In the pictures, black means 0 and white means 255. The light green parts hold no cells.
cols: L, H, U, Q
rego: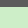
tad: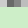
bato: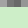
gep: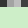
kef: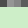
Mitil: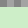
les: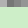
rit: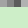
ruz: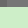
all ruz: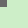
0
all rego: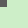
0 1 2 3
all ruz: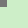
1 2 3
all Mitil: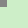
0 2

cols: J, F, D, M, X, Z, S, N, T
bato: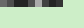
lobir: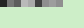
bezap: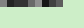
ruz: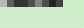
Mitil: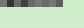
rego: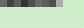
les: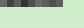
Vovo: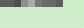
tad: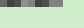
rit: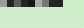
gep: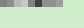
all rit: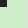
1 3 7 8
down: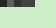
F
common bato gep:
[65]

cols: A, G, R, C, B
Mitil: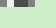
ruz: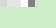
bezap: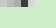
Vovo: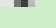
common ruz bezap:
[216]
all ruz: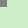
4
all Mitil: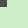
2 3
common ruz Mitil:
[130]
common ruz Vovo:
[229]
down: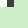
C

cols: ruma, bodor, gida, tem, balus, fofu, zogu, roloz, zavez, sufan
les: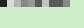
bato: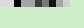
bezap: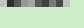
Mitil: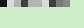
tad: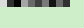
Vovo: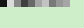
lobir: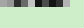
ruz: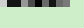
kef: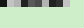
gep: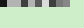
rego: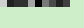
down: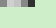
sufan
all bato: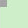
3 4 8

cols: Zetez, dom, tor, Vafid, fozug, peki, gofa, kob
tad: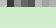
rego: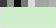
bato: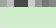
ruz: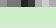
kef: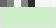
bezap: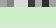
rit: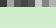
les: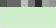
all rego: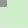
1
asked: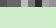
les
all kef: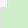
2 5 6 7
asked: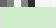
kef
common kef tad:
[103]
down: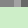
dom

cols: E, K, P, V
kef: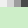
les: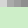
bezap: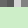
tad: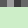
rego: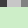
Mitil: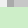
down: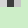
P
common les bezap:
[213]
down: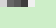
E
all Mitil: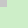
2 3
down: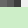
E
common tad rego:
[61]

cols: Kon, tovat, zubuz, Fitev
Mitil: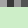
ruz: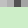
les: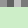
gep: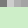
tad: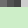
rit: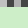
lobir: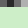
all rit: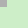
2
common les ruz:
[192]
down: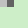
Kon
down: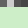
tovat

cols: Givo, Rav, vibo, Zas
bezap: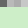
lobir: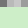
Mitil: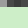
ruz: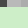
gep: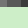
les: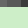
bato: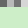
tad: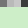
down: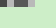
Rav
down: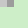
Zas
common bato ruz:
[185]

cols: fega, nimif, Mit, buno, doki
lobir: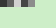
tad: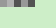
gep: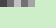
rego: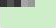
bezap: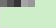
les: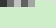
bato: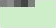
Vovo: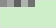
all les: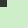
0
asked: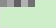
Vovo

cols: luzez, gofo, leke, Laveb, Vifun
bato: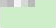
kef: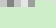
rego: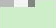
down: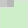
luzez
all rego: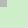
0 1
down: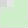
Laveb
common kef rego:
[132]
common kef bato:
[199]
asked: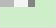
rego

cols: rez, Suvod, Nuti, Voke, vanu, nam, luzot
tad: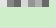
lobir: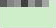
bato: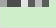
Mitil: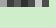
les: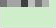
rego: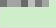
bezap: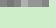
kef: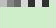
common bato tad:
[228]
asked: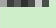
Mitil
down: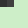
Voke
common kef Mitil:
[49]

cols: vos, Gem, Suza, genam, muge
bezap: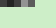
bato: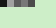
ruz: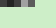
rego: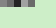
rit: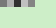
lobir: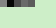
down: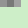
genam
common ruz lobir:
[91]
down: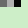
Gem
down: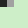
Gem
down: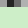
Gem

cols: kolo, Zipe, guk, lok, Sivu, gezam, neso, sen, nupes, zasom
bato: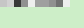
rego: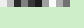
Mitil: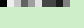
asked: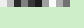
rego
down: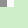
sen
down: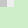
kolo
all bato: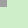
5 6

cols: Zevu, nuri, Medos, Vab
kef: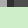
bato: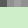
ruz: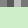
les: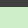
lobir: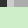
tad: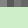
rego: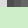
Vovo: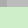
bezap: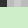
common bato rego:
[90]
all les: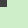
0 1 2 3
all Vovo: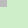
1 2 3
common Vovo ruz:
[188]

